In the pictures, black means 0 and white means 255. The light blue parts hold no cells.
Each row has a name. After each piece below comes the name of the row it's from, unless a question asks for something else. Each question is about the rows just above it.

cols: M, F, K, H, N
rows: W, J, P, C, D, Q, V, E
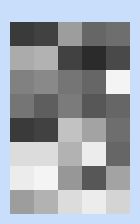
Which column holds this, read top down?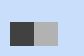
F
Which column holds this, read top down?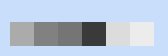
M
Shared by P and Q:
[102]
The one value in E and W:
[157]
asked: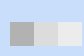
E
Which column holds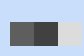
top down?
F
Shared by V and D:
[163]

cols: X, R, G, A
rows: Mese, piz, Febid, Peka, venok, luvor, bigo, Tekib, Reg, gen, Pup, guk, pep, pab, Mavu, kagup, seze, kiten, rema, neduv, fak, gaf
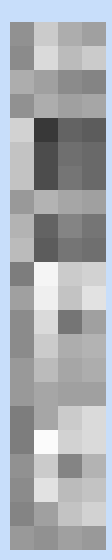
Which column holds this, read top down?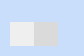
R
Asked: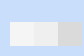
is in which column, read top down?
R
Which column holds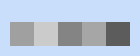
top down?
A
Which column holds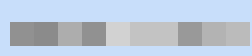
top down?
X
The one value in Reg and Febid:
[132]
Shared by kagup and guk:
[160]

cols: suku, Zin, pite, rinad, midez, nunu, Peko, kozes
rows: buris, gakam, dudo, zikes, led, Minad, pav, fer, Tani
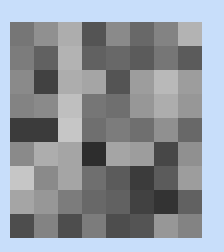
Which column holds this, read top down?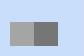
rinad
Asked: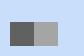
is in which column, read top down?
rinad

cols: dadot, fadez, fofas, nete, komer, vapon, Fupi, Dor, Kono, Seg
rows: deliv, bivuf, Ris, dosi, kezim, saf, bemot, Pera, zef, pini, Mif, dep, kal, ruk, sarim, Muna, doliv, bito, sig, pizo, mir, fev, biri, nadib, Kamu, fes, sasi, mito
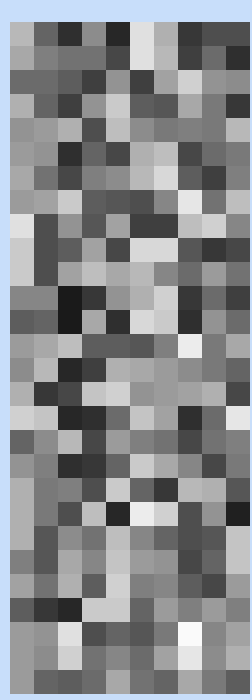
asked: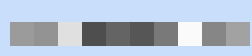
fes
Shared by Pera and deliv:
[78]
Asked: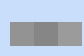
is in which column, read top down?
Fupi
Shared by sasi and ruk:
[155]

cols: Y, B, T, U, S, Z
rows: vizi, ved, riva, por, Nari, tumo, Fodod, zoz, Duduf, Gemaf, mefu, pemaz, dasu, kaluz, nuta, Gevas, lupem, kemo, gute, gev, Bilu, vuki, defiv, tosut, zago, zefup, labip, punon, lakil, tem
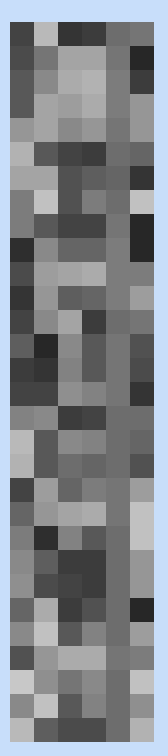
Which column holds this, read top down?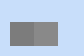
Y
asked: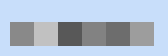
zefup
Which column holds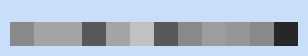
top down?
B
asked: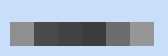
tosut
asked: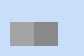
Nari
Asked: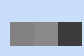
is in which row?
lupem

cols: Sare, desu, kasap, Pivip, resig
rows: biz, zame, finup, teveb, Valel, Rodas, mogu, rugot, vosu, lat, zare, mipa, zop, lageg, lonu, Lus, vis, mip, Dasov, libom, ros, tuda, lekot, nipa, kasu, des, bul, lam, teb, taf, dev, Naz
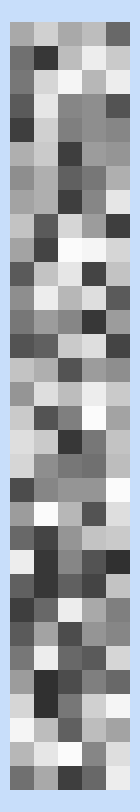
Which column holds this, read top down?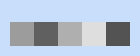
desu
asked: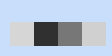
teb
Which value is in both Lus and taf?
[189]
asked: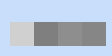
Valel
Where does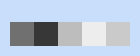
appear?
zame
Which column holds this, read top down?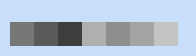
Sare

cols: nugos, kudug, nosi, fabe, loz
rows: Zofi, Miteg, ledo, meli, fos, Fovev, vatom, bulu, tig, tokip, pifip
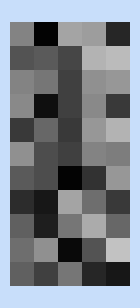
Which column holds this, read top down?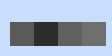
nugos
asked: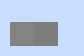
Fovev
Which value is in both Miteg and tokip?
[83]
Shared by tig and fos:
[103]
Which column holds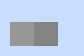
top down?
fabe
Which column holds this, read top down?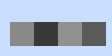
nugos
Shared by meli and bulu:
[57]

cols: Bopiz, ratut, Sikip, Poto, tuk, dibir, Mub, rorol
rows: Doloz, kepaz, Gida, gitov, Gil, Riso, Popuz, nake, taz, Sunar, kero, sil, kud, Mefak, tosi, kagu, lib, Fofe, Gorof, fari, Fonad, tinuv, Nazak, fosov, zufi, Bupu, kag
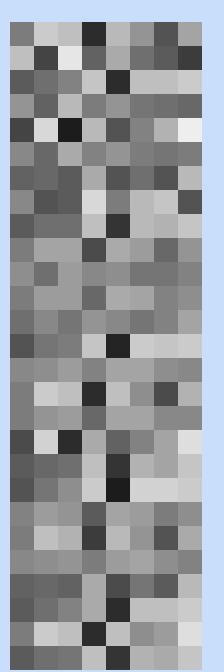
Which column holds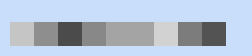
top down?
Mub
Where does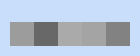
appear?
sil
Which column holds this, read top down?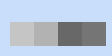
Mub

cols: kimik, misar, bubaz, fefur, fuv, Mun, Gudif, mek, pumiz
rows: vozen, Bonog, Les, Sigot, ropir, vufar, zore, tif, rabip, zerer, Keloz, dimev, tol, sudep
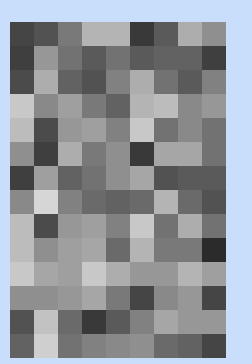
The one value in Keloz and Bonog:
[151]
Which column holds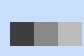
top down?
kimik

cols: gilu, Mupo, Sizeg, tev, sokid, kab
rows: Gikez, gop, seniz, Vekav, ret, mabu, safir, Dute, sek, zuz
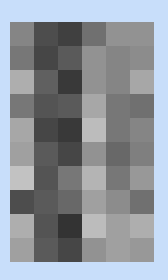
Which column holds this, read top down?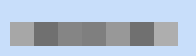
kab
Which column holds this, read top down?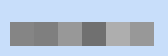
kab
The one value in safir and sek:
[84]
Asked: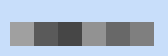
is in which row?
mabu

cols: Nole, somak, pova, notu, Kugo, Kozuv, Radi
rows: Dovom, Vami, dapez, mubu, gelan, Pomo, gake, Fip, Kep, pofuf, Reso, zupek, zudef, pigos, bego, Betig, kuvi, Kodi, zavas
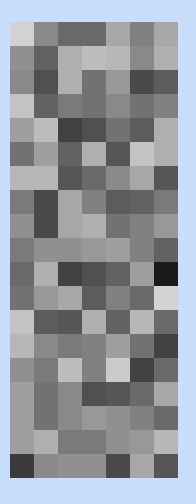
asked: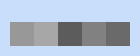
zupek
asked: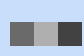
Reso
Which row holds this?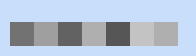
Pomo
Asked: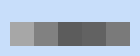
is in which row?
Fip
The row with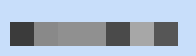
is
zavas
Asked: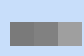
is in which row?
pigos
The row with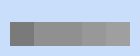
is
pofuf

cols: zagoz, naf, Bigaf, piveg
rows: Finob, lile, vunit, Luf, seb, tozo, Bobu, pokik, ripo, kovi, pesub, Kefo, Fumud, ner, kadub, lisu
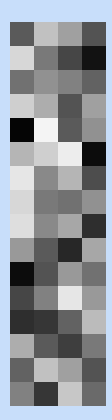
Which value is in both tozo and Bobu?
[181]
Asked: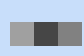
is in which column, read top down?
Bigaf
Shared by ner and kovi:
[90]
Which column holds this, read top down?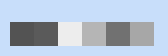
Bigaf
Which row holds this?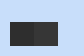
Fumud
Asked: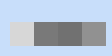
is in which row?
pokik

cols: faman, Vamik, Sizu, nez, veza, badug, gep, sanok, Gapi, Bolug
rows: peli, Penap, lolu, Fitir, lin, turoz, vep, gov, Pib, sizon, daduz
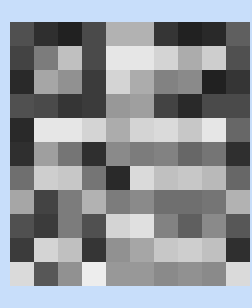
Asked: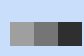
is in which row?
turoz
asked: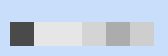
Penap
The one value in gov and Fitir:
[67]
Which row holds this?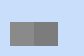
turoz
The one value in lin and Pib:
[212]

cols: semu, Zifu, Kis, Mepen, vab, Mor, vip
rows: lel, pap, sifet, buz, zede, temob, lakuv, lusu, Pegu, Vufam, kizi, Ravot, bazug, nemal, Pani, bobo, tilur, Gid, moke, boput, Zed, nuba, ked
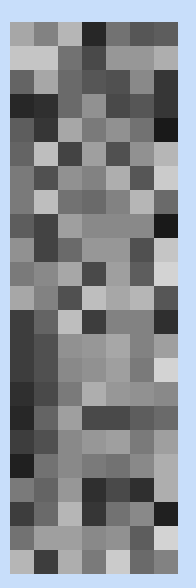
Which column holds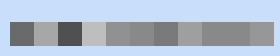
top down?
Kis
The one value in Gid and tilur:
[159]

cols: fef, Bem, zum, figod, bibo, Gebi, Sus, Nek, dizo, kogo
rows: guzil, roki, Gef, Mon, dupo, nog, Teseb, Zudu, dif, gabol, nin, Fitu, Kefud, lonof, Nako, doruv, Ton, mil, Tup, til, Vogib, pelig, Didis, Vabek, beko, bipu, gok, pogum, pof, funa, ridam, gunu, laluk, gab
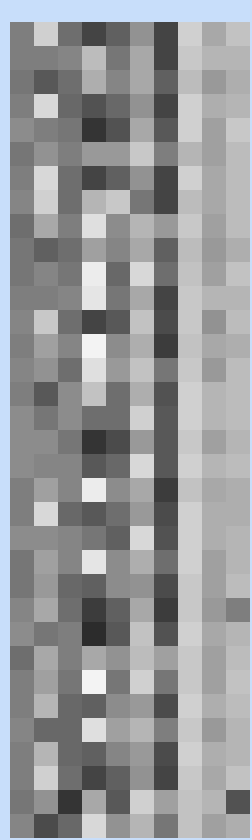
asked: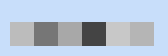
roki
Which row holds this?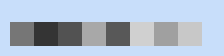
dupo
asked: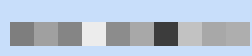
til
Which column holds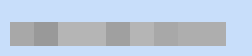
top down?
dizo
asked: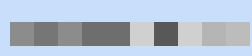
Ton
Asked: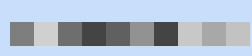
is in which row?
gunu
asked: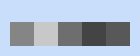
Kefud

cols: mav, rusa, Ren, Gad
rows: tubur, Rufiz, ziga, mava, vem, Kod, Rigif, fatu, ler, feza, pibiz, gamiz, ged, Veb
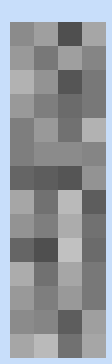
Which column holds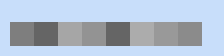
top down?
mav
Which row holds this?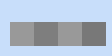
gamiz
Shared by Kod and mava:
[126]
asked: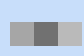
fatu

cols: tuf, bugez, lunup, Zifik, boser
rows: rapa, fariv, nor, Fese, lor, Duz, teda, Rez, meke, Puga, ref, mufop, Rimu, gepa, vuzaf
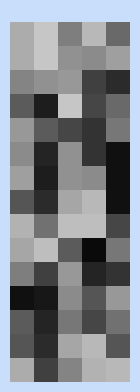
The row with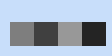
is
ref
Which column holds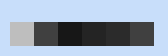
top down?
bugez
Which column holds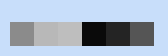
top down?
Zifik
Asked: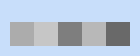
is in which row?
rapa
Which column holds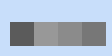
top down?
lunup
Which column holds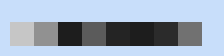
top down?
bugez
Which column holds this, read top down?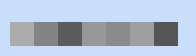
tuf

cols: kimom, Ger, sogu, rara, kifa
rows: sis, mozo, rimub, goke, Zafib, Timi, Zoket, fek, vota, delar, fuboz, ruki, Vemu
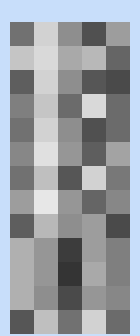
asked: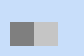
goke
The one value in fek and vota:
[157]
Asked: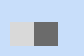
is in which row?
goke
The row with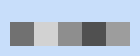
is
sis
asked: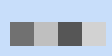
Zoket
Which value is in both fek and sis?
[157]
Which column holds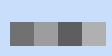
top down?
kimom

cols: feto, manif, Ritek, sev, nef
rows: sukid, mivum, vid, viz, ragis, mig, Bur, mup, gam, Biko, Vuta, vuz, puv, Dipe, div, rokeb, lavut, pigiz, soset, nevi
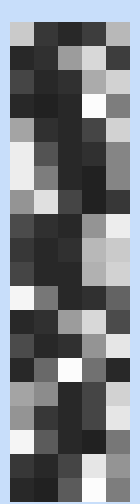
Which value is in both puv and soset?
[40]
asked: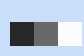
div

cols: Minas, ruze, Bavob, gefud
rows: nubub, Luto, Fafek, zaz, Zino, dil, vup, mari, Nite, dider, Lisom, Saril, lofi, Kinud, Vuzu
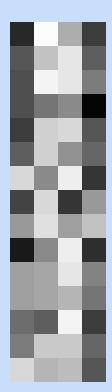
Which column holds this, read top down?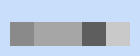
ruze
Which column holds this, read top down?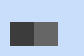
gefud
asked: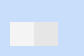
Fafek
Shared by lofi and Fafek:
[244]
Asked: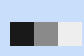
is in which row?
dider
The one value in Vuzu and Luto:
[86]
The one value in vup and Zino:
[216]

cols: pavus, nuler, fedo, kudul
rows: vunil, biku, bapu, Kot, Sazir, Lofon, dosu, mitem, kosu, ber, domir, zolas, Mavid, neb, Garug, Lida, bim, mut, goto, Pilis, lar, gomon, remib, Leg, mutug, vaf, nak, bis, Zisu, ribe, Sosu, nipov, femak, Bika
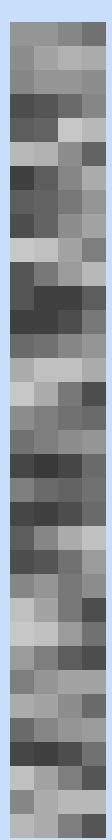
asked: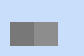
Leg
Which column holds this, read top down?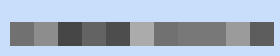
fedo
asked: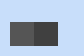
zolas

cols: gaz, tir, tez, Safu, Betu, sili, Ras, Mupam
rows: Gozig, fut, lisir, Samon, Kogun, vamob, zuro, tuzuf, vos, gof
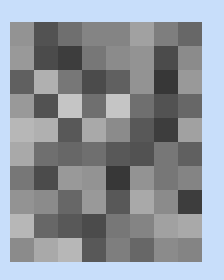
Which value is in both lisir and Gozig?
[147]
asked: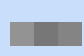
zuro
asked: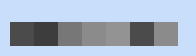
fut
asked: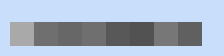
vamob
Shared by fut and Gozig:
[147]

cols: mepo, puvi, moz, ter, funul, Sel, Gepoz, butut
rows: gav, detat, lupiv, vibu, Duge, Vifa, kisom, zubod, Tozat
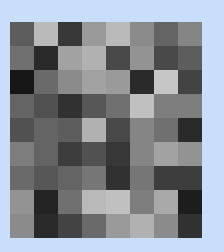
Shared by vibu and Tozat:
[49]
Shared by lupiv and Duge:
[42]
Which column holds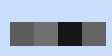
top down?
mepo
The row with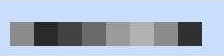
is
Tozat
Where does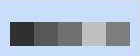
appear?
vibu
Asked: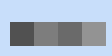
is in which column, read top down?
mepo

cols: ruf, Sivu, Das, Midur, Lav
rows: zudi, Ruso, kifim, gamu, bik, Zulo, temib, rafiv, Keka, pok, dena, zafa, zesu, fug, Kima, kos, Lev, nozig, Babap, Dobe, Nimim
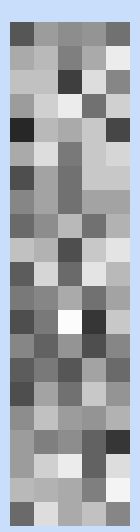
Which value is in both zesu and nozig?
[54]
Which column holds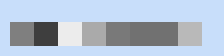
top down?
Das
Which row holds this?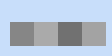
zafa

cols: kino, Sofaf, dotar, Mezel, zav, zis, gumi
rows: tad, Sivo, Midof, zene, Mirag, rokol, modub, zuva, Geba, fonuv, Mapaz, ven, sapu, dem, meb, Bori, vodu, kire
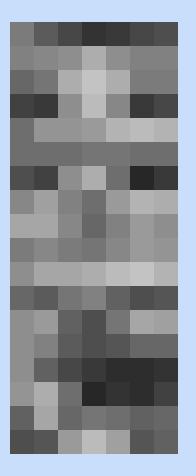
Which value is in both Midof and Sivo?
[173]
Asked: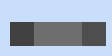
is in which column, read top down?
kino
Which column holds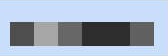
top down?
zis
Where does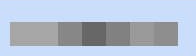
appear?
Geba
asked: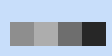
modub

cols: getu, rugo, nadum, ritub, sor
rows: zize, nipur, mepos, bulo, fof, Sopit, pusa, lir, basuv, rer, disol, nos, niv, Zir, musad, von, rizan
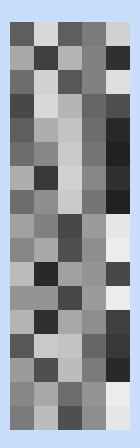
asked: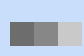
Sopit
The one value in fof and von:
[109]
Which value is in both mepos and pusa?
[209]

